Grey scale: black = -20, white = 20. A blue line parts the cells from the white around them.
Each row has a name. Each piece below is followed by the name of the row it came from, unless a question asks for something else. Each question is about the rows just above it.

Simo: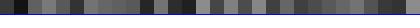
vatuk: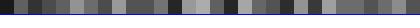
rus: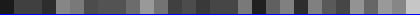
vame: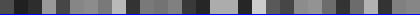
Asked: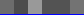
vatuk
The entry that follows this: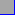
[-4]

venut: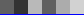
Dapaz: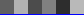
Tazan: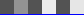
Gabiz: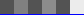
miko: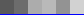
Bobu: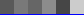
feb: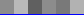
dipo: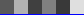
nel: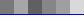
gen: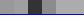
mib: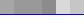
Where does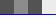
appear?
Gabiz
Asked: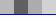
venut
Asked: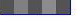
Gabiz
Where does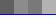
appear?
feb
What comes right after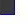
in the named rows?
[15]
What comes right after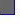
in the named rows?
[2]
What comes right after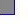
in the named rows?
[5]

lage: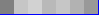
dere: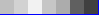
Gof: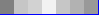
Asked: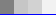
Gof
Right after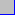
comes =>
[13]
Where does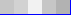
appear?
Gof
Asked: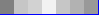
Gof

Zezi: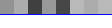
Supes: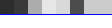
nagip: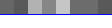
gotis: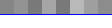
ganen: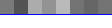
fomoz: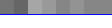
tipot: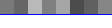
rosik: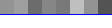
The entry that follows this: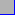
[1]
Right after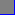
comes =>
[6]
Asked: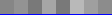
gotis
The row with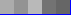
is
ganen

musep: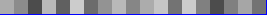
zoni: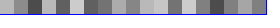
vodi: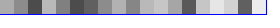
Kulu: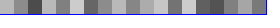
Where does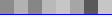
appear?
vodi
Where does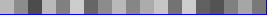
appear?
Kulu
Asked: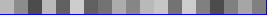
zoni
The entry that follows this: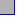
[1]
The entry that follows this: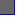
[2]
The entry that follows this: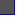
[0]

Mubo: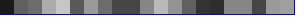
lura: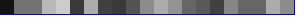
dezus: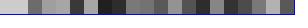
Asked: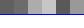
Mubo
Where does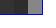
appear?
Mubo
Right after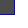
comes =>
[-1]
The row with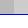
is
lura

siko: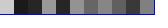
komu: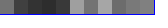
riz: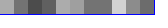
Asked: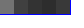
komu
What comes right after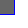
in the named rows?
[1]

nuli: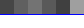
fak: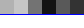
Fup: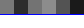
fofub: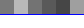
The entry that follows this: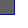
[-2]
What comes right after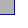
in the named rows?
[11]
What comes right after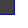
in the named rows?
[5]
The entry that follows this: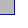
[-2]
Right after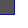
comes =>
[-16]
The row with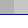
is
fak

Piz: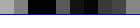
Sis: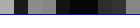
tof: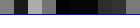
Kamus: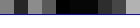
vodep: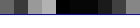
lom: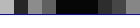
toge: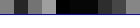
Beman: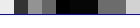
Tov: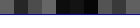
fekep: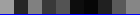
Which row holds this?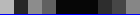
lom
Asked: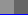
Beman
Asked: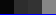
Sis
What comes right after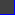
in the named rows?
[1]
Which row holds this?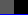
Kamus
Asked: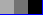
tof
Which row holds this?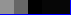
Beman

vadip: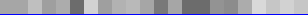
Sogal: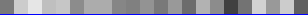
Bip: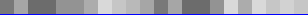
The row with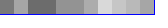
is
Bip
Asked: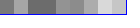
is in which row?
vadip
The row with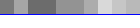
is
Bip

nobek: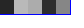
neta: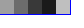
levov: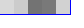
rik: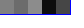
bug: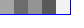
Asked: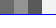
bug
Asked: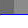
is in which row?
rik
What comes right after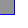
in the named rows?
[-6]

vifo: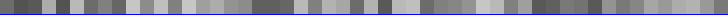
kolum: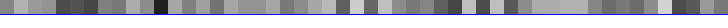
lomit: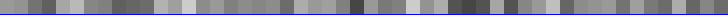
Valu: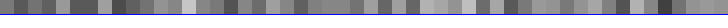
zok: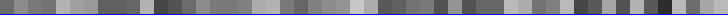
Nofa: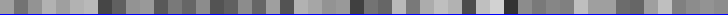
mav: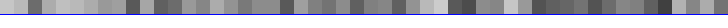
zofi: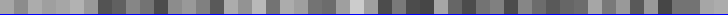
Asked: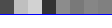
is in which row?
Nofa
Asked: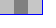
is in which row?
vifo

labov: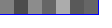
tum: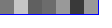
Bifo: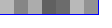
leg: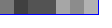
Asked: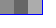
labov
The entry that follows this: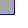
[2]

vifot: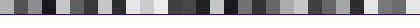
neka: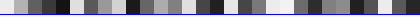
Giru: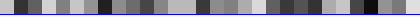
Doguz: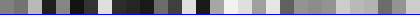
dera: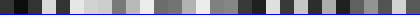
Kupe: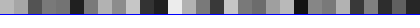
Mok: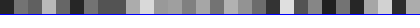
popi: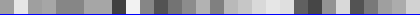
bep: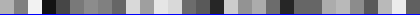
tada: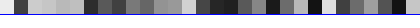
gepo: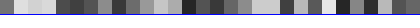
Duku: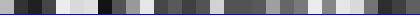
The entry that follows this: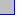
[-13]
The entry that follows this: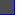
[-10]
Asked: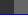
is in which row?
vifot

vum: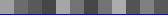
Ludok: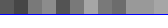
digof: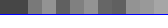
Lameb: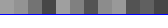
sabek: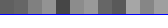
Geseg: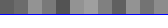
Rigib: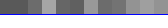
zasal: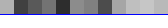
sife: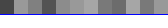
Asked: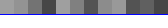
Lameb
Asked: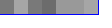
Ludok
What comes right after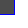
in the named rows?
[6]
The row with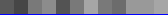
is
Ludok
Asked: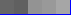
digof
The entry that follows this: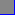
[5]

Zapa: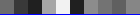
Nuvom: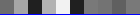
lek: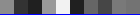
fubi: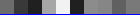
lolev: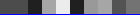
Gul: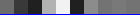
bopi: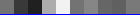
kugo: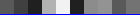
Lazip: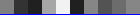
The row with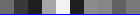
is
fubi
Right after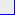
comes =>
[-15]
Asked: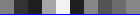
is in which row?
Lazip
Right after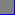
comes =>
[-12]
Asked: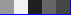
lek
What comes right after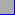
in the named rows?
[18]

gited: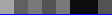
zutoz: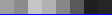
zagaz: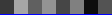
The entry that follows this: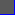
[-15]
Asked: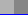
zutoz
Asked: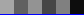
zagaz
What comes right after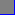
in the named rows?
[-18]

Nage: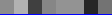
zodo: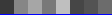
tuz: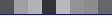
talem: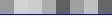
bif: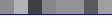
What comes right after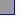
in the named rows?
[13]
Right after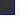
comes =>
[9]
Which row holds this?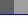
talem
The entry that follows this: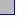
[3]
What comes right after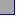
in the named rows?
[-1]

